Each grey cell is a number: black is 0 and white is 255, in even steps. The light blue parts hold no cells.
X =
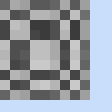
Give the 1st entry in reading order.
100
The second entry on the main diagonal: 79
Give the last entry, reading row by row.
159
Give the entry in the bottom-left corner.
100
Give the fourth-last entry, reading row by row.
100
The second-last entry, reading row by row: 89
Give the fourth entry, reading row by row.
89
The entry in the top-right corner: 159
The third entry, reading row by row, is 159

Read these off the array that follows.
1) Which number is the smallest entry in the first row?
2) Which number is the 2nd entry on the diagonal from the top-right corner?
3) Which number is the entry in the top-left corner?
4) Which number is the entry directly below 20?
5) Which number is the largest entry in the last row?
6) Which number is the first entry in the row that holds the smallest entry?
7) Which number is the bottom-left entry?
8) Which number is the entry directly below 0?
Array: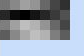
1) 48
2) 58
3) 116
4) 178
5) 190
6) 38
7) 93
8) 190

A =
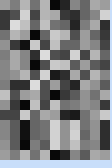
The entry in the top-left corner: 157
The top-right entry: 157
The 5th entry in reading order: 181
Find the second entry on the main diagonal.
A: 79
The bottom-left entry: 157
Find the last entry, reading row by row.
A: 157
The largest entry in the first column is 192
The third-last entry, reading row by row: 91
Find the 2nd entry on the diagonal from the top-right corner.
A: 134
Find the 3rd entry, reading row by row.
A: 181

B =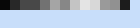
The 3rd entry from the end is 154
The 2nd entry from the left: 40
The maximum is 228
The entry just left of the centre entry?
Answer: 165

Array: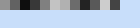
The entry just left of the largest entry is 89
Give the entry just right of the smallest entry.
56
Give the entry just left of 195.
128

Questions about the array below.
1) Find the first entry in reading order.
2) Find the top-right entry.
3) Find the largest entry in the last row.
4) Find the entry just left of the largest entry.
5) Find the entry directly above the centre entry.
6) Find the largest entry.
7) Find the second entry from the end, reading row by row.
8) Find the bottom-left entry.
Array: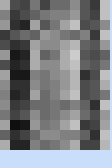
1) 172
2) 192
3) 182
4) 172
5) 139
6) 204
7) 67
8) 172

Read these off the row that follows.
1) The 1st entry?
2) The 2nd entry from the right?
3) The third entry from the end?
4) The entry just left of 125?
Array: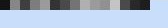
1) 20
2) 41
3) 74
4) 63

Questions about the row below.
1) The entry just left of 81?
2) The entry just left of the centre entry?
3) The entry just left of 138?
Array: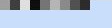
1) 138
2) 14
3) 181

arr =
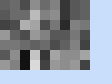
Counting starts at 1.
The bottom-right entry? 66
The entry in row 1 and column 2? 107
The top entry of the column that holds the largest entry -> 141
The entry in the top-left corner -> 97
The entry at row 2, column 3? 107
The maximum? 218
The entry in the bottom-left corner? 152
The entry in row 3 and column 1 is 66
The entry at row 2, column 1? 88
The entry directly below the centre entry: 107

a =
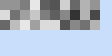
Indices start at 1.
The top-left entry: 148
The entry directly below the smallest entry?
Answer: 136
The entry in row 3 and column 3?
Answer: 231
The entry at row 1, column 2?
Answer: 148
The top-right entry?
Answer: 148
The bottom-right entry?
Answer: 179
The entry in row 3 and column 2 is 189
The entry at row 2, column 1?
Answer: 219
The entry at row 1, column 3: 126

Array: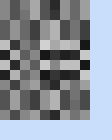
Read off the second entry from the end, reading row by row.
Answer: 115
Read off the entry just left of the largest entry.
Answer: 93
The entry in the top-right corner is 158
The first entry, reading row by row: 135
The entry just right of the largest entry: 168
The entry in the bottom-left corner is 135
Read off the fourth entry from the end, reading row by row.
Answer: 41
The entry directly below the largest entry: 23
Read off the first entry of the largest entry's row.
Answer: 191
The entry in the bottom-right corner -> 147
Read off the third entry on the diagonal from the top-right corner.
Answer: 74
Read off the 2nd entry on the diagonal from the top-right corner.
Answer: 105
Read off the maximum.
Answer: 209
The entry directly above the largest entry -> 147
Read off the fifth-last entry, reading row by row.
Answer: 74
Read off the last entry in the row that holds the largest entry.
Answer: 23
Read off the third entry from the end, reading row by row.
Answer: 158
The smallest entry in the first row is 41
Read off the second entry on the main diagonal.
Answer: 83
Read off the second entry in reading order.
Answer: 83
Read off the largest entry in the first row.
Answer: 168

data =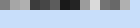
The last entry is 176
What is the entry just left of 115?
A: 218
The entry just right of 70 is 92
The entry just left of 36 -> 25

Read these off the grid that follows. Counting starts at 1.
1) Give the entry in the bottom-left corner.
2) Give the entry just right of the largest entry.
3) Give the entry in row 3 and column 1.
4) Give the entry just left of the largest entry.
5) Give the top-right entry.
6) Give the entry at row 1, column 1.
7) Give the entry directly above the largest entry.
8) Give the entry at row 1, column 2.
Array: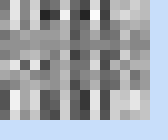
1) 106
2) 64
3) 167
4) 36
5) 187
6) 115
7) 217
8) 229

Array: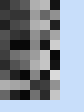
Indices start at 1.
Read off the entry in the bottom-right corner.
197
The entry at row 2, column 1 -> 62
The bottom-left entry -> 103
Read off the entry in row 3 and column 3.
82
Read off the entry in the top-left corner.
42
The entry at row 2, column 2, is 52
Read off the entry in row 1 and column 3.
91
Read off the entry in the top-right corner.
19
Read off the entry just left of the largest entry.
19
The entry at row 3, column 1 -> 31
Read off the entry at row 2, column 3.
52
